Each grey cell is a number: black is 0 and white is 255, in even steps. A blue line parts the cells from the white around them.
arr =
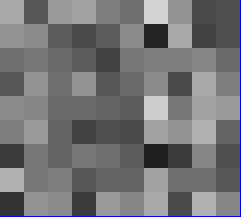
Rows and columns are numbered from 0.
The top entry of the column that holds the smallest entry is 210
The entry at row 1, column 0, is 147
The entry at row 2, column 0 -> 112
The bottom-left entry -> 51
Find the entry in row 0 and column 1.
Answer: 86
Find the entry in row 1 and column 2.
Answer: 93
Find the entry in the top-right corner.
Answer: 79
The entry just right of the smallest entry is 59
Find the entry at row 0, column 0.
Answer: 169
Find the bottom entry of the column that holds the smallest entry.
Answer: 169
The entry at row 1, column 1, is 140
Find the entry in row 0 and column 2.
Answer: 155
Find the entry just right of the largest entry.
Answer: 147
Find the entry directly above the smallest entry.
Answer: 162
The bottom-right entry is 133
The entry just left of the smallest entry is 93

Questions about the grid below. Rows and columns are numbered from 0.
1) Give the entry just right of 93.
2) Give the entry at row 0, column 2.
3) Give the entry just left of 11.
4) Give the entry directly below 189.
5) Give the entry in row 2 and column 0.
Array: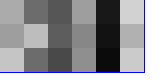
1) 135
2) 86
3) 143
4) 108
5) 197

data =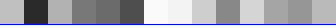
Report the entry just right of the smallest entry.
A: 178
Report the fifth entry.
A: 107
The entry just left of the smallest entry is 192
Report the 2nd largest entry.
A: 243

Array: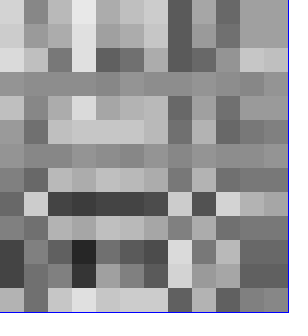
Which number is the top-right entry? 160
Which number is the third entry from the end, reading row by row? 96
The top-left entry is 211
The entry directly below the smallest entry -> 53
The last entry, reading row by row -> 135
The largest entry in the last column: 191
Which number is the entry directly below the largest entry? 224
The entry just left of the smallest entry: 96
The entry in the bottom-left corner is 179
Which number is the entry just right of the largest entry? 172
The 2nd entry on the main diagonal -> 154
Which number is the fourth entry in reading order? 232
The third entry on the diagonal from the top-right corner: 148
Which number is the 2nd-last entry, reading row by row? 128
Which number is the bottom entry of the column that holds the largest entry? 224
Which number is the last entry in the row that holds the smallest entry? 104
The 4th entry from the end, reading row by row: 179
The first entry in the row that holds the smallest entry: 68

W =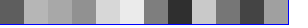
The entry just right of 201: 118
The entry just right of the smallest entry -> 201

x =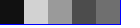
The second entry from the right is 76
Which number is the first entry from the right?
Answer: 111
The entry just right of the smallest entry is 210

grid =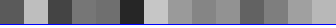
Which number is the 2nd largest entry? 190
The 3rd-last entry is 126
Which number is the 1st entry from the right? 184
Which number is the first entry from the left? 90

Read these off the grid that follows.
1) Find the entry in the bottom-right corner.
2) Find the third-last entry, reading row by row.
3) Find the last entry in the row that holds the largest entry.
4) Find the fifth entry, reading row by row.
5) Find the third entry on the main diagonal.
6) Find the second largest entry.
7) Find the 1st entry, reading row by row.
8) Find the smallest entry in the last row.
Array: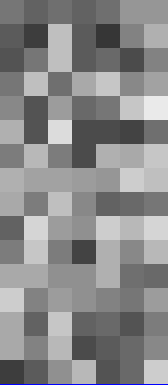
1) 205
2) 83
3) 234
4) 111
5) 191
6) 220
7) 118
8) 61

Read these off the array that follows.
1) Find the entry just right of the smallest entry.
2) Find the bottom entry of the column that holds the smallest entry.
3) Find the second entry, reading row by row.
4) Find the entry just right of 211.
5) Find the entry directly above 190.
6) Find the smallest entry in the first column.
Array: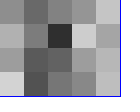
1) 205
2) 118
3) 105
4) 82
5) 183
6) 142

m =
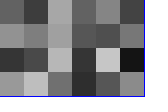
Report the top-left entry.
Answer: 98
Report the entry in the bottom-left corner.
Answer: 153
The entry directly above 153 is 53
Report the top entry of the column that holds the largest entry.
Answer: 133
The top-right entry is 67
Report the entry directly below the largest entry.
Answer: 86
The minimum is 20

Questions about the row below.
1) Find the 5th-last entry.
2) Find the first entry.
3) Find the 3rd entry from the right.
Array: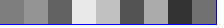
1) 193
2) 126
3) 171
